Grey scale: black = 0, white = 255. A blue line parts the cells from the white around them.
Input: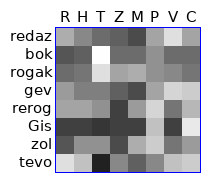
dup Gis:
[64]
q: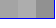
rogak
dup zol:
[145]
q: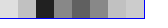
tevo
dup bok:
[108]
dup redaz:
[164]
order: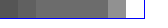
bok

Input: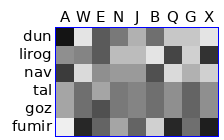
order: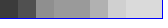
nav
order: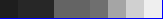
fumir
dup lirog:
[188]
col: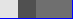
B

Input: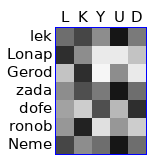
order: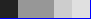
ronob
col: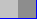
L
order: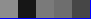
lek
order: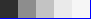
Gerod
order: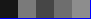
lek
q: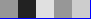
ronob
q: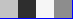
Gerod

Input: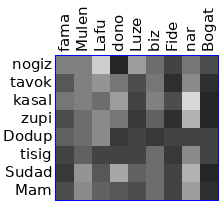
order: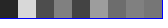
kasal
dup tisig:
[67]
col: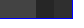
Bogat
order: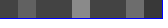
tisig
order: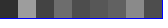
Mam

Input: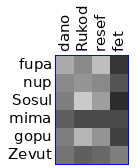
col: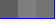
dano
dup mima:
[74]
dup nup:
[137]
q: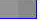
nup

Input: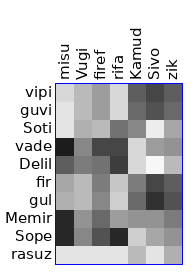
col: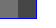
rifa
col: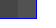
Sivo
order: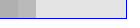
rasuz
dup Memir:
[147]
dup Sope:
[39]
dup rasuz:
[228]
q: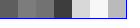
Delil

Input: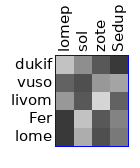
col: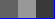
lomep
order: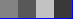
Fer

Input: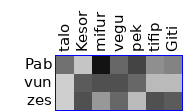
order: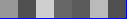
zes
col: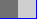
talo
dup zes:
[80]
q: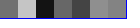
Pab
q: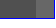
vun

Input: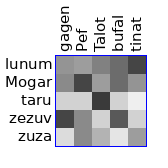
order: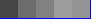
lunum
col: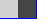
gagen
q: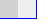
taru
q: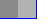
zuza
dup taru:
[210]
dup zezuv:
[210]
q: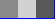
zezuv

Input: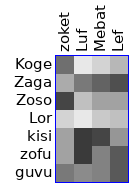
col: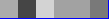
zoket
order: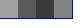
zofu
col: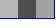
Lef
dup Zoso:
[162]
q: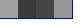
kisi
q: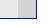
Koge
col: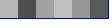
Lef

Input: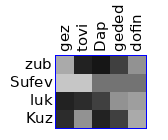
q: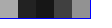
zub
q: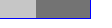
Sufev
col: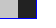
gez
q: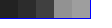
luk
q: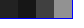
zub
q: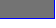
Sufev
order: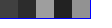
luk

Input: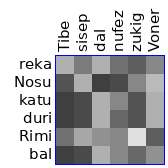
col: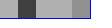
dal
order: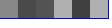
katu
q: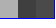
Nosu

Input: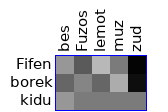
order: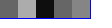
borek
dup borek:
[102]
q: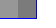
kidu
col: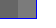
lemot
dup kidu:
[123]

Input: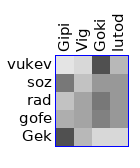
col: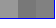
Goki
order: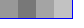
rad
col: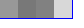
Goki
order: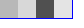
vukev

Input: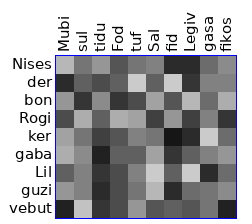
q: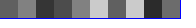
Lil
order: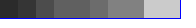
Lil
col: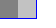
sul
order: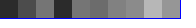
guzi
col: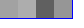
Mubi

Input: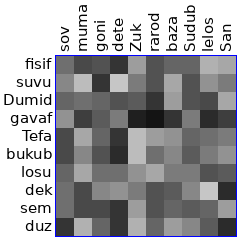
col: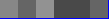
sov
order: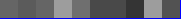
sem
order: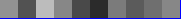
bukub
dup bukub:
[135]
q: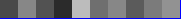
bukub
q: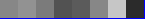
dek
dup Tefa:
[101]

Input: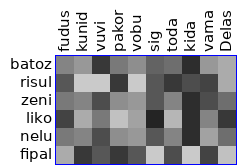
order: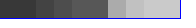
fipal
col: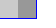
vobu

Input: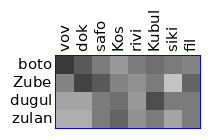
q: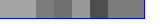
dugul
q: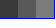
boto
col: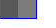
safo
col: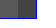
dok

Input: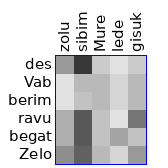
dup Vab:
[185]
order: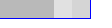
Vab

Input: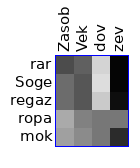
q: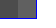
rar
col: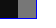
zev
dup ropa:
[119]

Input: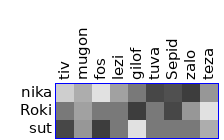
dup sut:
[121]
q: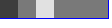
sut
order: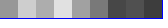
nika
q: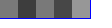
Roki
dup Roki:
[121]
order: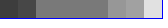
Roki

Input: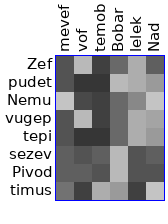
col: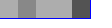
lelek
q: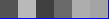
vugep
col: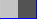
mevef
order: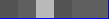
sezev
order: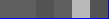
sezev

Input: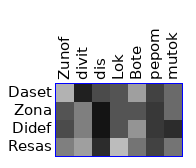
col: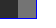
mutok
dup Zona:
[84]
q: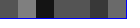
Zona

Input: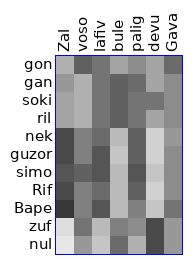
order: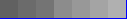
gan
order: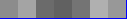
gan
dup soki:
[116]
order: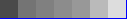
zuf
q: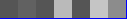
simo
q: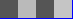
simo
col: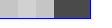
devu

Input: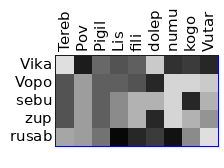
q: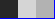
zup
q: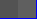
Vika

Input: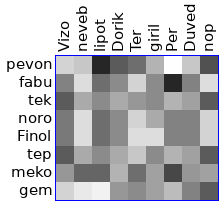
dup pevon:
[199]
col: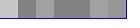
Duved
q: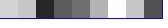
pevon

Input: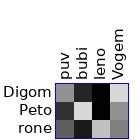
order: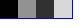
Peto
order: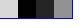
Digom

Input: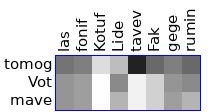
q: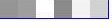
Vot
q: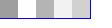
mave
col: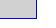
Fak
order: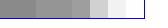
Vot
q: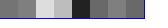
tomog
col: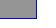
las

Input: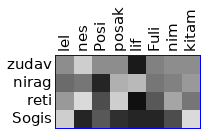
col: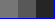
Fuli
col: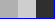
posak
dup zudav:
[141]
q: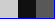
reti
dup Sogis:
[37]

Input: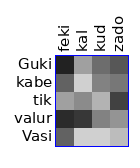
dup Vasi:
[208]
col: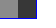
kal

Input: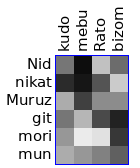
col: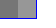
kudo
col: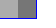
kudo

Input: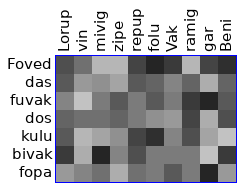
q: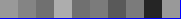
fopa
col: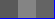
Lorup
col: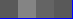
Lorup
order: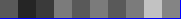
fuvak
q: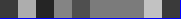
bivak
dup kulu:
[164]

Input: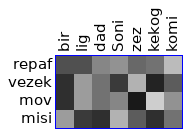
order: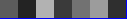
vezek
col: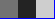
kekog
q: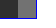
misi
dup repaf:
[80]

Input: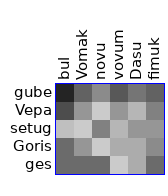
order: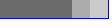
ges
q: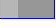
setug
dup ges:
[107]
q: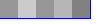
Vepa

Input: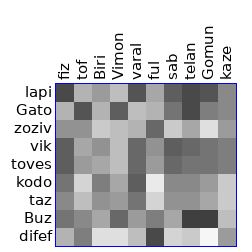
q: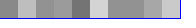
taz
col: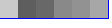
sab

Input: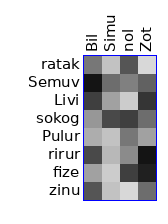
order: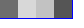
zinu
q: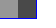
sokog
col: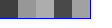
Bil
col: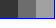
Zot
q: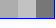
Pulur
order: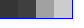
Livi
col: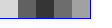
Zot

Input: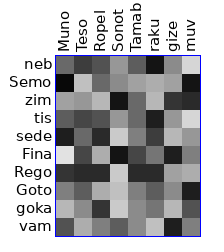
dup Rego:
[42]
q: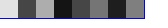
Fina
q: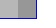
sede
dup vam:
[127]
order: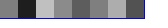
vam

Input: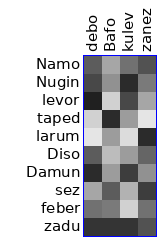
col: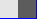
debo
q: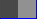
Nugin
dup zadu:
[52]
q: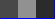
Nugin
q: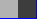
sez
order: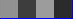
Damun
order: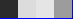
larum

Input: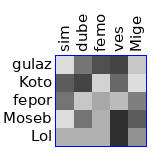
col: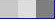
Mige
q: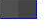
gulaz
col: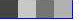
dube
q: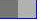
Moseb
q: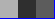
Moseb
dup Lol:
[177]

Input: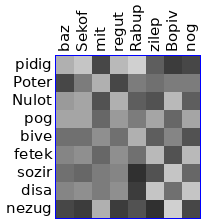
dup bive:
[112]
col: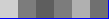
Rabup
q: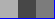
Poter
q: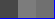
Poter

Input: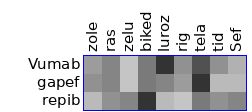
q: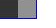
Vumab
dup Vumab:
[145]
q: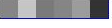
gapef
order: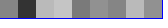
repib

